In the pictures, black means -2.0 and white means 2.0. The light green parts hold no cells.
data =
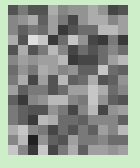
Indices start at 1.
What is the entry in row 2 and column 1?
0.1
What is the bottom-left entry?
1.1
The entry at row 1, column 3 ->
-0.7
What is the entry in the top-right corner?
-0.7
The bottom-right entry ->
0.5
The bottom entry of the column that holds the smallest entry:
-1.1
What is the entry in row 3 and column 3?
-0.1
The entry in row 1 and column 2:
-0.1
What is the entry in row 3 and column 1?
0.1
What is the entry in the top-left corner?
-0.7
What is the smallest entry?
-1.5
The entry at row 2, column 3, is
0.7
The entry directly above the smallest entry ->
0.1

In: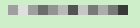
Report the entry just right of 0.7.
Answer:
-0.1
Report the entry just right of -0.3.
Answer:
0.3
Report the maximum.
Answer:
1.5

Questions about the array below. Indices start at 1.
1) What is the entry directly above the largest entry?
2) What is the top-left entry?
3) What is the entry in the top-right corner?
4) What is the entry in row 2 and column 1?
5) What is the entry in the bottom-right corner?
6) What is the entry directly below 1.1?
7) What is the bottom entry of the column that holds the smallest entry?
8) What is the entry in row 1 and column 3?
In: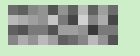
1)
0.9
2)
-0.3
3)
-0.3
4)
0.9
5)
-0.7
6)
-0.7
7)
0.9
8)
0.1

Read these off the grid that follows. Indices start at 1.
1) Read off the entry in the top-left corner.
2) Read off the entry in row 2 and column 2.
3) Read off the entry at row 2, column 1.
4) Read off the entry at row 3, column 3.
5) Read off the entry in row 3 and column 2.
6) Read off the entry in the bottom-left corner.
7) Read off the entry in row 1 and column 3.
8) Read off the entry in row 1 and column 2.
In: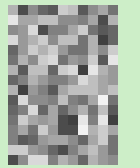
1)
0.8
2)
0.6
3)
1.6
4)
1.4
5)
0.4
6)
-0.8
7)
0.2
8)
-0.8

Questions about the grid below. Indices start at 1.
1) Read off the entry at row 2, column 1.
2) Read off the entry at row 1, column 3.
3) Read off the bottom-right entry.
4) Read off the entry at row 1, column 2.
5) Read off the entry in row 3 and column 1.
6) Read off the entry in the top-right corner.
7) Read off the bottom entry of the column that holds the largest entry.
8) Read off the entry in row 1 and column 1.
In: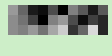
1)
0.2
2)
-1.6
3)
-1.4
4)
-0.4
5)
0.2
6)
-0.6
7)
1.4
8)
0.4
